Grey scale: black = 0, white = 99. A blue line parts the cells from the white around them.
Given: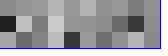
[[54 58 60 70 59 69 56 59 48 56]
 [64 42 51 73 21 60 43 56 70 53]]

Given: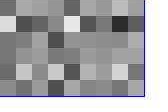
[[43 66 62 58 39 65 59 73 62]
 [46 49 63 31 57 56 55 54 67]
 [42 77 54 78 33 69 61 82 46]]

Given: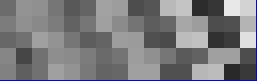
[[42 57 56 46 34 39 63 61 30 33 72 76 17 21 90 82]
 [40 44 62 57 46 36 39 61 60 31 29 73 75 19 23 87]
 [50 37 44 62 57 47 39 40 62 62 31 31 71 73 16 22]]

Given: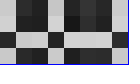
[[79 17 13 77 14 20 15 79]
 [15 79 80 14 82 81 82 17]]

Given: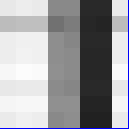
[[90 92 91 53 53 16 16 91]
 [92 93 93 55 52 16 16 92]
 [96 98 97 56 54 15 15 97]
 [95 96 96 56 56 14 14 95]]

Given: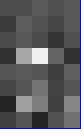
[[30 30 35 31 34]
 [29 34 29 20 31]
 [33 35 33 24 37]
 [14 62 49 25 52]]

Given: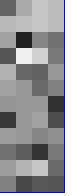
[[39 66 77 73]
 [63 13 52 44]
 [69 40 38 59]
 [58 59 59 19]
 [61 59 52 56]
 [61 70 77 41]]

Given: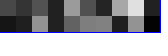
[[28 20 32 13 60 31 14 65 87 13]]
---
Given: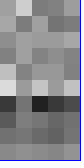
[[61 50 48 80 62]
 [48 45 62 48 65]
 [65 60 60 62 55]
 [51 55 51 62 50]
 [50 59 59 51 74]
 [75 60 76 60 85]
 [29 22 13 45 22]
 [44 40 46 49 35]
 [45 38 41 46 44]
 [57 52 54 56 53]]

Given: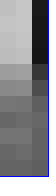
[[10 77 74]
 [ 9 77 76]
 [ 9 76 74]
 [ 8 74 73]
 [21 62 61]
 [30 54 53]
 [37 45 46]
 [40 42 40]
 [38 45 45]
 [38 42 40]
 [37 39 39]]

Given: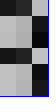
[[73 15  9]
 [ 8 69 74]
 [ 3 68 73]
 [75 13  8]
 [ 5 71 75]
 [ 9 70 75]]

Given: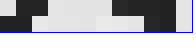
[[89 13 14 14 16 88 88 88 89 14 14 88]
 [89 13 15 89 90 91 88 89 89 90 13 13]]

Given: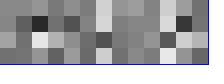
[[44 61 80 51 61 58 81 48 55 47 58 53 53]
 [45 21 84 52 52 49 83 51 32 44 16 37 52]
 [70 80 34 57 50 47 32 42 55 69 89 44 63]
 [40 57 90 48 53 44 80 41 60 38 58 45 44]]

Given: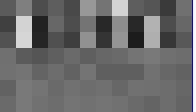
[[43 22 33 36 82 45 59 28 36 30 49 35]
 [40 30 69 15 55 15 45 30 40 13 82 25]
 [34 21 68 11 57 20 56 24 31 14 83 32]
 [42 43 47 45 41 40 37 41 37 33 35 43]
 [38 40 44 37 37 37 45 38 42 39 45 44]
 [40 42 43 44 40 43 42 44 41 45 47 38]
 [39 42 39 41 44 45 44 45 42 44 47 41]]
